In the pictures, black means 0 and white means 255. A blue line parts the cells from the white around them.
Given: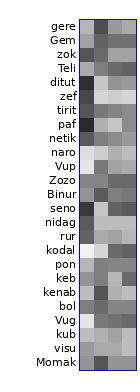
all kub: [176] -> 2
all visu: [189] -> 4
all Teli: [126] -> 2
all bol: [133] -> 3 4
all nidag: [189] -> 2 3 4
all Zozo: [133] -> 1 2

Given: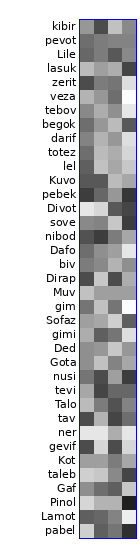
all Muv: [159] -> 2 3 4
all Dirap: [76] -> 1 3
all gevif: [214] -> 2 4
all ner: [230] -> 1 2 4

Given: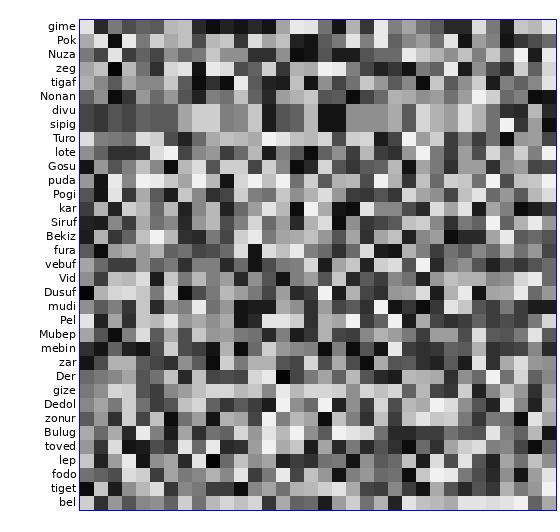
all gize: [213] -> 3 10 11 17 18 21 23
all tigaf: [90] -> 3 8 13 23 27
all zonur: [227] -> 25 33
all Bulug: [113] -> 10 22 27
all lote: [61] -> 5 11 20 22 27
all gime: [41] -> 2 9 13 27 28

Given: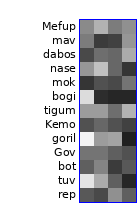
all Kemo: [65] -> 4
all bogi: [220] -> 1

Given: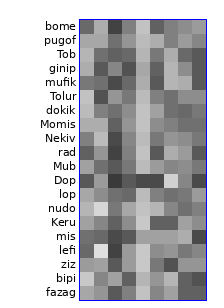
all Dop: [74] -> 5 6 9
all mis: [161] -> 5 6 7
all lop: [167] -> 1

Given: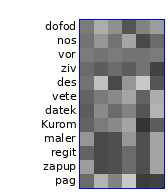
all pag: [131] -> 3
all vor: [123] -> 1 3 6
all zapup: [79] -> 3 5
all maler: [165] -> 6

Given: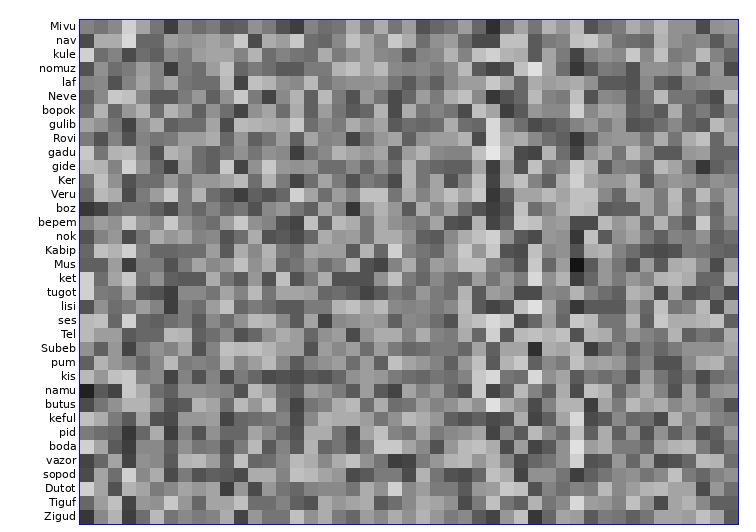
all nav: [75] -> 1 13 29 30
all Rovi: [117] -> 6 14 21 41 43
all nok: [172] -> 6 13 18 22 23 28
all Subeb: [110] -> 21 25
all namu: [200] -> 4 29

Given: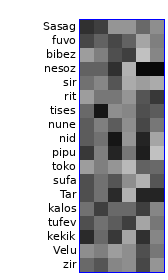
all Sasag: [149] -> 3 4
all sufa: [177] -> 5
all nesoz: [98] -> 1 2
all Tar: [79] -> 1

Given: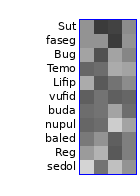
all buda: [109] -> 1 4
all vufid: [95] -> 1 3
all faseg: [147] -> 1 2 4
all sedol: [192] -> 3

